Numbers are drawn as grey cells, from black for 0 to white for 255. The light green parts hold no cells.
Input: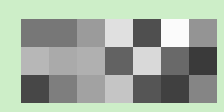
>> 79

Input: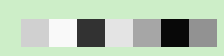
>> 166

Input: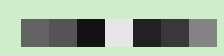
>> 33

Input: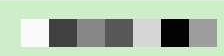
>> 214

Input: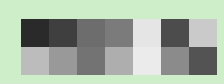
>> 229

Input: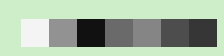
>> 133

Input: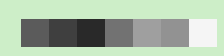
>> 159

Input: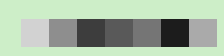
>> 117

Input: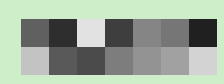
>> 133
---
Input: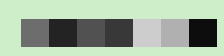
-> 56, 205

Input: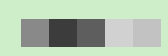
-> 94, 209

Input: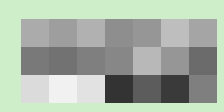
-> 135, 241

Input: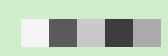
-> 200, 244

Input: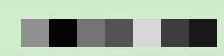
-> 83, 215

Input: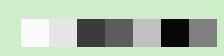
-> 92, 250
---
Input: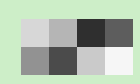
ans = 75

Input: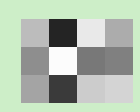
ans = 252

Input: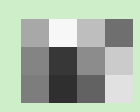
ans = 55

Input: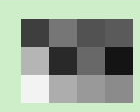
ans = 41

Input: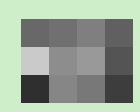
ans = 141

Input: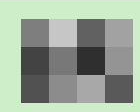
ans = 120

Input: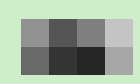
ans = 52

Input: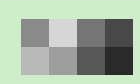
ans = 158
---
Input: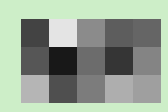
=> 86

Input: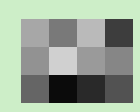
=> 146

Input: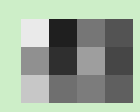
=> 144

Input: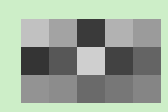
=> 52

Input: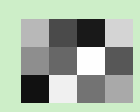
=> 142

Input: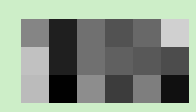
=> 193

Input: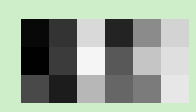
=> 1
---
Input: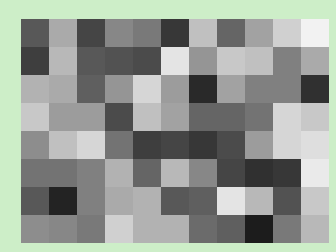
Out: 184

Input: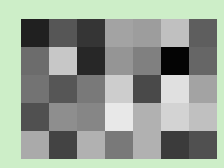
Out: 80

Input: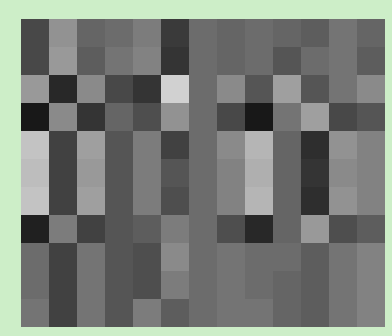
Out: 130

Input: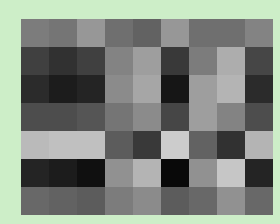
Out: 104

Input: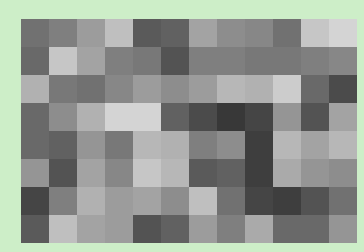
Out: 149

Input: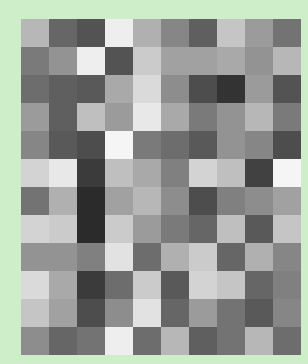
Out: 109

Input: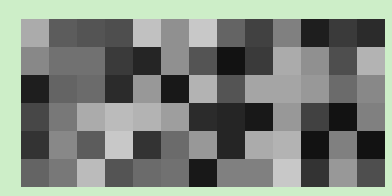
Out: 78

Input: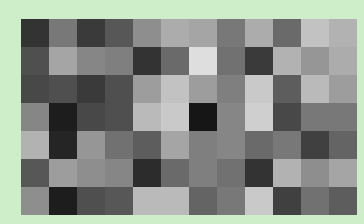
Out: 93

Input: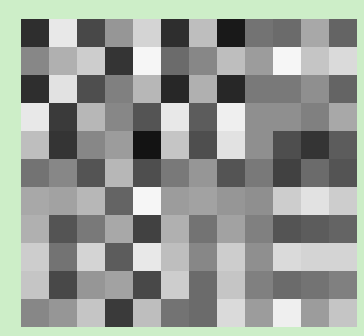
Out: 197
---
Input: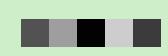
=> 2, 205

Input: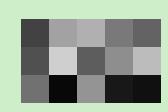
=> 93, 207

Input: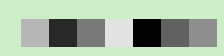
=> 226, 226

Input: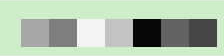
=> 194, 244

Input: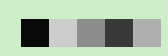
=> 141, 205

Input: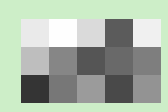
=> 85, 254

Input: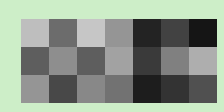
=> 162, 198
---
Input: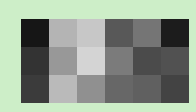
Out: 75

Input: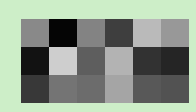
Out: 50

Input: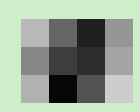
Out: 45

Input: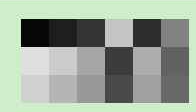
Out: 173

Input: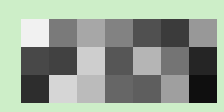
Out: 116

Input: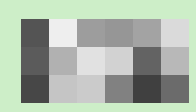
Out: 99

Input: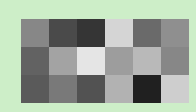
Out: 185

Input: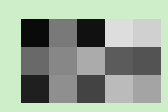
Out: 91

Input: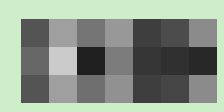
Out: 48

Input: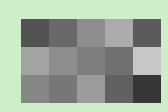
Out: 112
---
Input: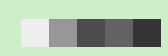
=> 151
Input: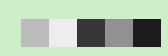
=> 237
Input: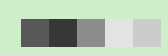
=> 55
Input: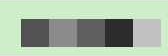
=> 139
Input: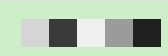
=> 58
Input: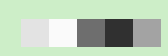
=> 250
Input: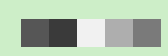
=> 58
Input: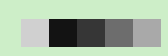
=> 19
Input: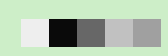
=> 10
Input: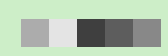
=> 228
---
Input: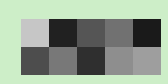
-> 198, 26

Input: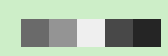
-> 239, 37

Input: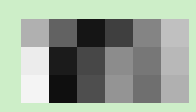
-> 244, 15

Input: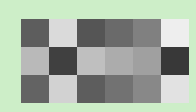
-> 238, 56

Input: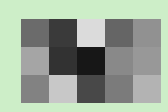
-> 219, 23

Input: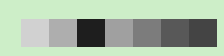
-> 209, 30

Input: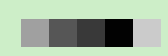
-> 203, 2

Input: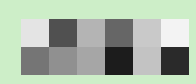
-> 243, 28

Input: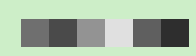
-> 224, 46

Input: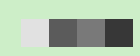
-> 225, 55
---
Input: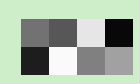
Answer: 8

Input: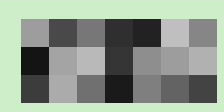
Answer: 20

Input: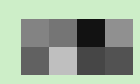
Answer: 18

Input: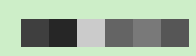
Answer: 38

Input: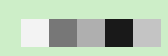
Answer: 25

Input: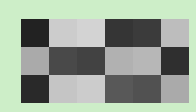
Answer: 34

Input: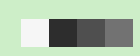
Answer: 45

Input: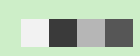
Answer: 58
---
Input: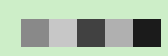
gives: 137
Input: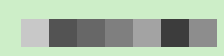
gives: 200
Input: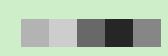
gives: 179
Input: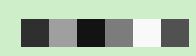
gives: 47
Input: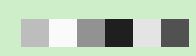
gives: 189
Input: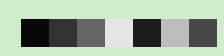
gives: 8
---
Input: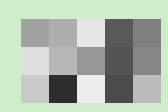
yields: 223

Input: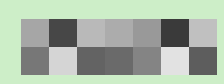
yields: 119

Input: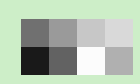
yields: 25

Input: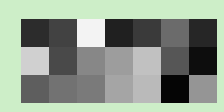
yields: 208

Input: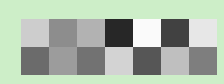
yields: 107

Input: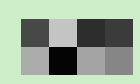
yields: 172

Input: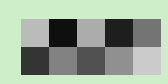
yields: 52

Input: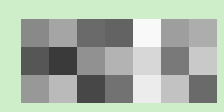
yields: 86
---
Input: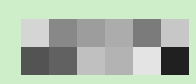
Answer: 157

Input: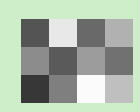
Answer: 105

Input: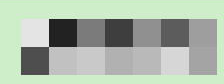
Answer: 123

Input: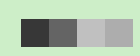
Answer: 192

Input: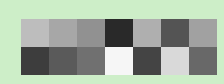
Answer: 145

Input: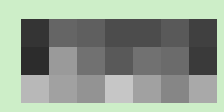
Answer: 95

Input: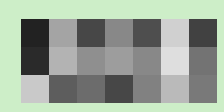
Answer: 71
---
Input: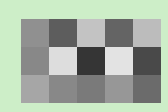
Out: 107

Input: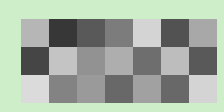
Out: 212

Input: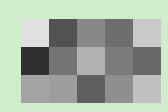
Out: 193

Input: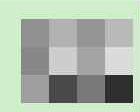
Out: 47

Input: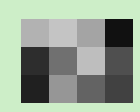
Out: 65

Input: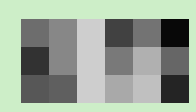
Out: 36

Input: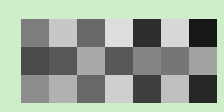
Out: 38

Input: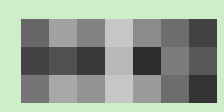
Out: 51
